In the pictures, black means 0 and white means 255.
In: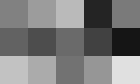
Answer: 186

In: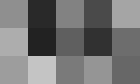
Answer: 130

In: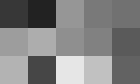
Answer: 150

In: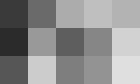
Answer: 172

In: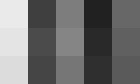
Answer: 125

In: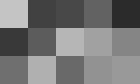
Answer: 72
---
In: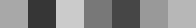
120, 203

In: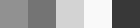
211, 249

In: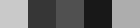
80, 201

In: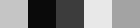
60, 232

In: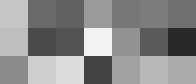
242, 242

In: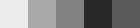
131, 236

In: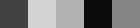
177, 211

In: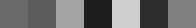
30, 207

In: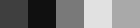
121, 225
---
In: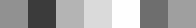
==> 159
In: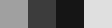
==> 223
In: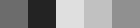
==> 144
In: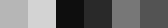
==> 83
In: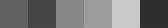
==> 46
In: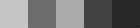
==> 41
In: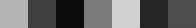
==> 78
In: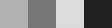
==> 34
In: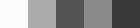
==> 56
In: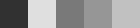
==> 193
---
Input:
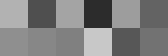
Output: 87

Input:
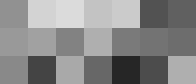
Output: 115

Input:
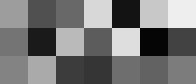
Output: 5

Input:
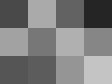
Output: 176

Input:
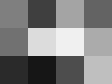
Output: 240

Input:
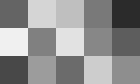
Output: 135
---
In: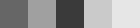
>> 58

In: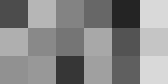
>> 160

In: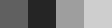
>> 37

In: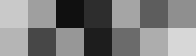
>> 107

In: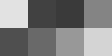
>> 105

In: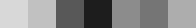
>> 140
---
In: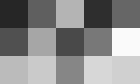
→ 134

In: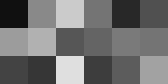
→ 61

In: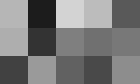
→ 97

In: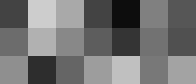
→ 192

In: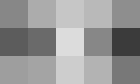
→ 205

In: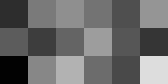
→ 108

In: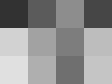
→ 175

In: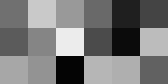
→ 182

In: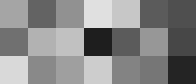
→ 131

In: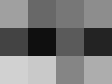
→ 201
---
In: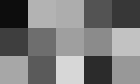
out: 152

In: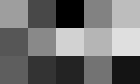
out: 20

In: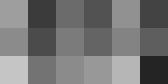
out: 36

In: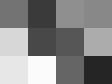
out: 37

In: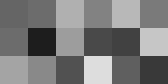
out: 57

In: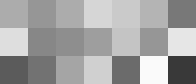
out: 57

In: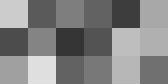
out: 112

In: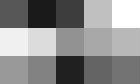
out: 115

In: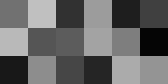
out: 148

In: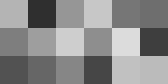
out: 187
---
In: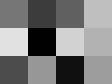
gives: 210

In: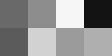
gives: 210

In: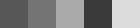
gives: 170

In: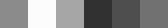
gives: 166

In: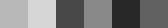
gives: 184

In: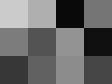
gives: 175

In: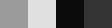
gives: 155

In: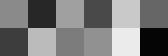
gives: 201
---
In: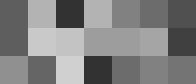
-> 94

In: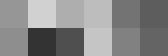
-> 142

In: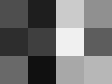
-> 45

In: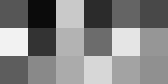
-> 242

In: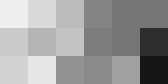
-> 202

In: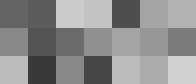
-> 136

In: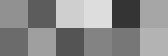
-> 107
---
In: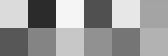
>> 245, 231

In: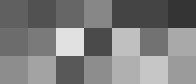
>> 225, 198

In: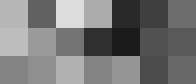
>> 220, 190

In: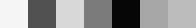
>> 245, 216

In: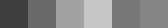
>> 198, 162

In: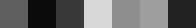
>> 215, 158

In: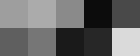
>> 218, 171

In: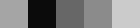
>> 203, 165

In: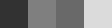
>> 219, 127

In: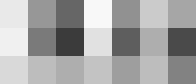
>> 248, 240
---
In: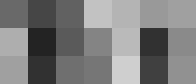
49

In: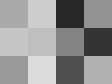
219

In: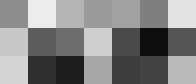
48

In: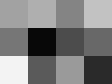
90

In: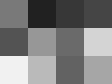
186

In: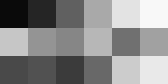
81

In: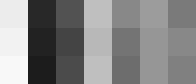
28

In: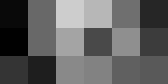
30
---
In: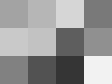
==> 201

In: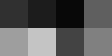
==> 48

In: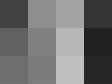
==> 97

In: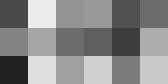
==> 131

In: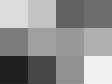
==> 124

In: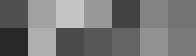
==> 80

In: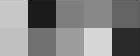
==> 199

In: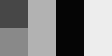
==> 71

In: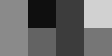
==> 138
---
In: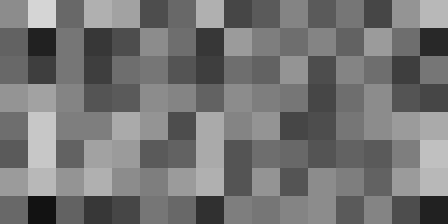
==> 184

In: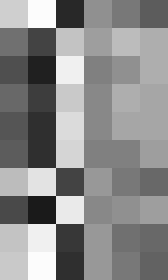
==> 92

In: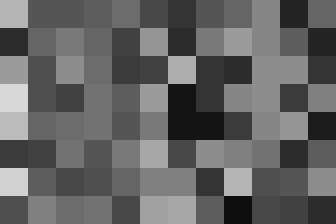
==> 101

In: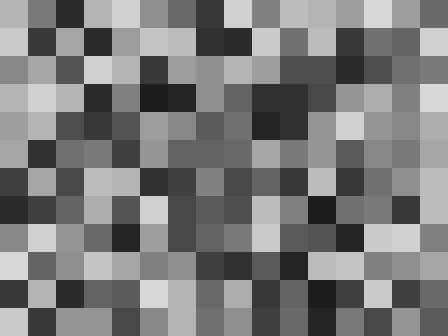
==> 105

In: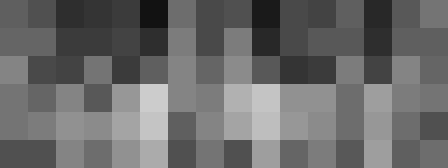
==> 116
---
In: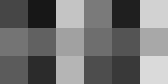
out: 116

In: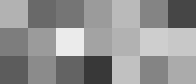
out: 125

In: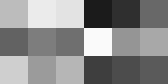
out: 98

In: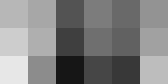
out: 205

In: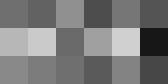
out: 183

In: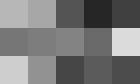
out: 118

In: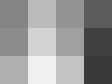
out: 140

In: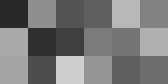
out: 169
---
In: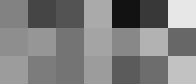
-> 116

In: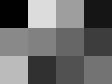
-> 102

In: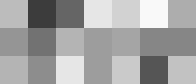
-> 180

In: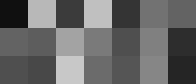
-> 163

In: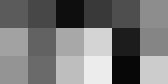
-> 168

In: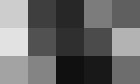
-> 47
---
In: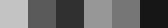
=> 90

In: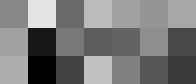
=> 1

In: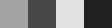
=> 71

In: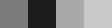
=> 28

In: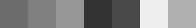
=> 129

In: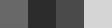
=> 44

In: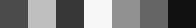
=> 191
